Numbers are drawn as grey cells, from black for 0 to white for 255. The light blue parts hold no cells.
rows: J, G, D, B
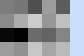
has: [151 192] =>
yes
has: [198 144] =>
no
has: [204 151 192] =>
yes
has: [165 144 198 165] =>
no

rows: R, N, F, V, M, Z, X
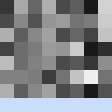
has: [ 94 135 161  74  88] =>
no
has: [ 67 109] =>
yes
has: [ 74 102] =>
yes
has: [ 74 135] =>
yes
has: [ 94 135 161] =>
yes
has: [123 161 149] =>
no

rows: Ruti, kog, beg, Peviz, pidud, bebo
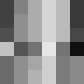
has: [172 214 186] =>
yes
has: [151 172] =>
no
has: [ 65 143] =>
yes
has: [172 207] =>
no
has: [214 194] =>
no
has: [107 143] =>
yes
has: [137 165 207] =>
no

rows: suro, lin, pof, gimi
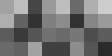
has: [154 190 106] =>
yes
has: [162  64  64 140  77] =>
no
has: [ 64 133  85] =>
no
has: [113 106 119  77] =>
yes
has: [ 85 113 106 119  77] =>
yes
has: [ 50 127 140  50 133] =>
yes

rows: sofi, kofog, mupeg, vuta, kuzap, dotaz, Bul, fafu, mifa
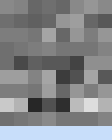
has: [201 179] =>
yes
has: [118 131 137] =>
no
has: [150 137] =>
yes
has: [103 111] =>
yes

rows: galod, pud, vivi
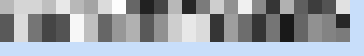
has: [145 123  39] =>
no
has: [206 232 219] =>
yes
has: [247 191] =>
yes
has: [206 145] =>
yes
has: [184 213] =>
yes
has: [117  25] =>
yes
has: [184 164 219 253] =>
yes

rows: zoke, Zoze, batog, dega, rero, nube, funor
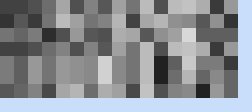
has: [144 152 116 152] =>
no
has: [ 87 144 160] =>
yes
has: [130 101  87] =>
no
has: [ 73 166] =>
yes
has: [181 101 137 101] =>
yes

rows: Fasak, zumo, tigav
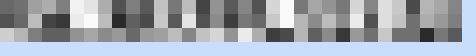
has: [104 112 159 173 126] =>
yes
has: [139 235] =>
yes
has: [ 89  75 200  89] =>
no
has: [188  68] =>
yes
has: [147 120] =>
yes
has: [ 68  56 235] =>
yes

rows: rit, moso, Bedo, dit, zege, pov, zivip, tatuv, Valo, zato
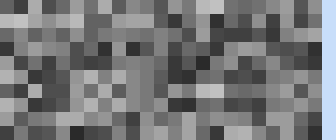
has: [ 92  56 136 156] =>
yes
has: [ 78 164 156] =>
no
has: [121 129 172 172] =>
yes
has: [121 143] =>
yes
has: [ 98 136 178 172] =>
no
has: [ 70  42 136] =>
no
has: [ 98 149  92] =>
no

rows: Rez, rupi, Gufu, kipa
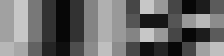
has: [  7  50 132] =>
yes
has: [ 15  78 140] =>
yes
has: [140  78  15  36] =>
no
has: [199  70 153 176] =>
no
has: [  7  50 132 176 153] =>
yes

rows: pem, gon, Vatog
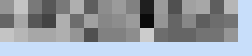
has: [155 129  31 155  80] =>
yes
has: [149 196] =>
yes
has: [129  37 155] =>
no
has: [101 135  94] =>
yes
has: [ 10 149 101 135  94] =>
yes
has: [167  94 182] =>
yes

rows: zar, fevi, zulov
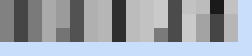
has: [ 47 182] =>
no
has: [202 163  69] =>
yes
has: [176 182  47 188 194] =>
yes
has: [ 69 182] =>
yes

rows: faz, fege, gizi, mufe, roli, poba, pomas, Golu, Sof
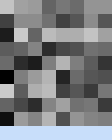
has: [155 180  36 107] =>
yes
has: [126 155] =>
yes
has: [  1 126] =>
yes
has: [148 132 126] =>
yes
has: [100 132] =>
yes
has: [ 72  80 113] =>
yes

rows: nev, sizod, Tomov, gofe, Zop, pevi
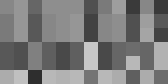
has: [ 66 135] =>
yes
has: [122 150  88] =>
yes
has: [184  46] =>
no

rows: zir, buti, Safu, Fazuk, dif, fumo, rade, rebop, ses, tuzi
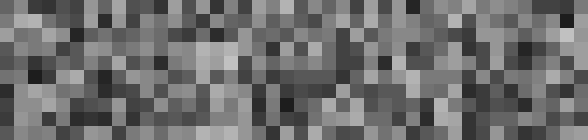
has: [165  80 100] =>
yes
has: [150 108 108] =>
no
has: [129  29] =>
no
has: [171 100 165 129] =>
no
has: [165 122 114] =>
no

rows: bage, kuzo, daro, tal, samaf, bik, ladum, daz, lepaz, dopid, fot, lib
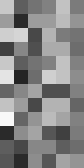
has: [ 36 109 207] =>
yes
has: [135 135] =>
yes
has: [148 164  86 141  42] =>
no
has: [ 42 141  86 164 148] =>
yes
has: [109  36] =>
no
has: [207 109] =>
no

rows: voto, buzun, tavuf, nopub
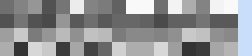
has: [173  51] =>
yes
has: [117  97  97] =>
no
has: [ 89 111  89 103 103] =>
yes

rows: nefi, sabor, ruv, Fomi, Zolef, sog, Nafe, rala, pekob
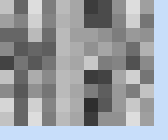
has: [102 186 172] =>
no
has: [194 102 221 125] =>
yes

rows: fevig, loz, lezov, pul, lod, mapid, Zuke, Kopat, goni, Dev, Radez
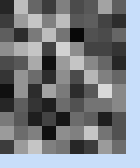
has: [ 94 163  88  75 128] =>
no
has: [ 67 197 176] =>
no
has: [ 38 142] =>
no
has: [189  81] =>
no
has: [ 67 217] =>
no
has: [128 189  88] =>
yes

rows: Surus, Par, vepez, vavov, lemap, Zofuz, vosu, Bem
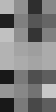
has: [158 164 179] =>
no
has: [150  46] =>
no
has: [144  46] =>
yes
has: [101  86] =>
no
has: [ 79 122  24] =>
no
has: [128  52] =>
no

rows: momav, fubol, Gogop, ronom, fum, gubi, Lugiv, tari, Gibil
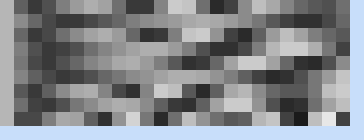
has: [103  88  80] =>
yes
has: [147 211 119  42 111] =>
yes
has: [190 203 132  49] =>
no
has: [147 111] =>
yes

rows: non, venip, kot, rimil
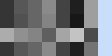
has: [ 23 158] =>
yes
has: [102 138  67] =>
yes
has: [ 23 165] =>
no

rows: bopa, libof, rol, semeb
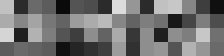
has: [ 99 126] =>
yes
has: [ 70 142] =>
no

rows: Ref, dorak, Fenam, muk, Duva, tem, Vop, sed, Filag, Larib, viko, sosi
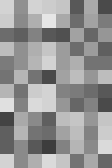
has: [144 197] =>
no
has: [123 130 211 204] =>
no
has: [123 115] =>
no
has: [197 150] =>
yes
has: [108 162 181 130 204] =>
no

